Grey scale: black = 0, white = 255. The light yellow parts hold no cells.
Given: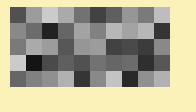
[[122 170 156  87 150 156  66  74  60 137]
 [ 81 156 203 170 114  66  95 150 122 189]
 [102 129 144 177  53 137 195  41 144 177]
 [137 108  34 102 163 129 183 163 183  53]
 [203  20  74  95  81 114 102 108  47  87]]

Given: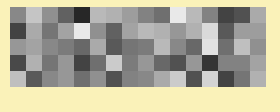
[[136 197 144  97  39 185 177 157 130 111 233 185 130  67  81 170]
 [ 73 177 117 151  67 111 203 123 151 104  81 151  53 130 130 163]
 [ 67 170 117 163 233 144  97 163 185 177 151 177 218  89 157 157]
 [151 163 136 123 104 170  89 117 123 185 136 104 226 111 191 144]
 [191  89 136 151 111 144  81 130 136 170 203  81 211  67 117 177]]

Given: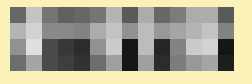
[[145 223  75  56  44 145 203  22 188  38 131 203 210  22]
 [180 210 137 137 131 172 195 145 188 152 165 180 195 131]
 [103 195 117  96 103 117 180  90 172 103 124 172 172  90]
 [109 165  75  62  50 109 159  22 159  44 124 152 165  30]]

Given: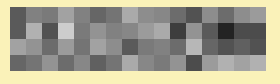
[[ 90 177  82 205 122 147 129 135 155 170  61 147  90  35  76  76]
 [162 147 108 155 116 162 141  90 122 129 108 183 102  82  96  82]
 [ 90 129 122 162 129 102 116 170 141 135 108  82 141 108 141 155]
 [102 116 147 108 135  96 116 170 135 122 147  76 155 177 162 177]]

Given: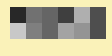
[[200 127 101 163 148  78]
 [ 40 113 101  63 175  78]]

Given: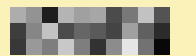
[[ 56 153 126 200 126  50 140 229 114   8]
 [173 147  30 180 160 166  75 120 194  83]
 [ 62 134 194  75 102  90  68 160  96  43]]

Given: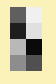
[[ 95 240]
 [ 30 224]
 [141  80]
 [184  10]]

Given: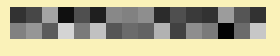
[[129 150  91 212 122 193  85 107  99 178  65 142 122   3 107 199]
 [ 50  71 163  16  79  31 136 129 142  43  79  58  50 156  85  50]]

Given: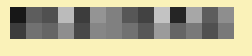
[[ 60 113 101 142  72 134 128 113  87 155 101 121  80 121]
 [ 23  93  80 187  60 148 128  87  66 195  37 167  93 142]]
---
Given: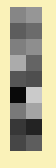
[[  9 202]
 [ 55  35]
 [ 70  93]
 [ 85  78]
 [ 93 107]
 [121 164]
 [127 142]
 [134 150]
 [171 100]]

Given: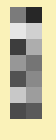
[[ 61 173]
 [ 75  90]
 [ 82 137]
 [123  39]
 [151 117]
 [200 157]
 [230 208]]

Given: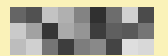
[[101  81 195 176 131  48 109 208  75]
 [189 208 117  61 125 137  68 222 216]
 [202 162  54 170 149  61  95  89 117]]

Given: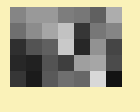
[[ 39  33  83  62 159 166  75]
 [ 47  83  96 201  39 146  69]
 [ 54  27  89 111 103 216  19]
 [111 140 166 194  54 119 133]
 [133 153 153 125 119  96 173]]

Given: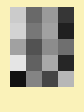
[[ 18 132  69 183]
 [161  82 140 111]
 [203 105 154  54]
 [211 119 161  32]
 [229  97 169  38]]

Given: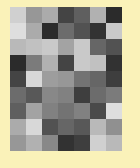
[[ 43 123 177  68 201 193  50]
 [ 68 216 157 151 115 102  62]
 [ 95 163 129 115 129  74 222]
 [108  88 136 129  62 108 123]
 [151 177 136  50  62 208 185]
 [171 216  82 102  88 185 144]
 [185 193 201 163 201 102  82]
 [208 151 171  68  95 177  43]
 [222 171  43 108  82  50 201]]
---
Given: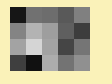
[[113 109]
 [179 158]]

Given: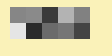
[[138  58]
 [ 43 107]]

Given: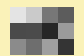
[[202 119]
 [ 75  38]]

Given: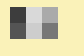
[[217 170]
 [205 119]]

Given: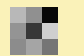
[[144   8]
 [ 55 207]]

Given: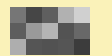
[[ 70  95]
 [154 181]]

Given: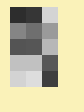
[[ 54 212]
 [111 154]]
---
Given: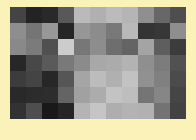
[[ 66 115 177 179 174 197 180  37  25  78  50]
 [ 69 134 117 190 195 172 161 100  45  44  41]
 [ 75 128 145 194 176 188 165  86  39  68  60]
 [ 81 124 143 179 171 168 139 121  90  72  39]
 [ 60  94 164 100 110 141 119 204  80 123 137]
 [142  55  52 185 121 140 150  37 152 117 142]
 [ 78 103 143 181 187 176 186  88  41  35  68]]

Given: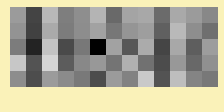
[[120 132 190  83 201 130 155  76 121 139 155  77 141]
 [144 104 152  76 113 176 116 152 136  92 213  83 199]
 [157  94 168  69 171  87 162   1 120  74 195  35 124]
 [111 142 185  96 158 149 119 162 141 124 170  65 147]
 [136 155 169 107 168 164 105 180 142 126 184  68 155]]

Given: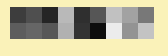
[[195 147 236  13  51 177  87 102  93]
 [120 162 193  86  47 185  37  79  61]]

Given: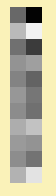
[[227 178]
 [115 141]
 [147 154]
 [194 173]
 [112 140]
 [118 151]
 [ 99 131]
 [159 147]
 [ 59 112]
 [242 186]
 [  3 104]]

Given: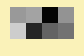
[[114  99  37 205]
 [147   4 163 153]]

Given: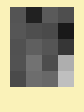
[[191 104 109  74]
 [174  77 114  82]
 [ 54  85  95  81]
 [ 25  74  78  86]
 [ 78  90  33  84]]
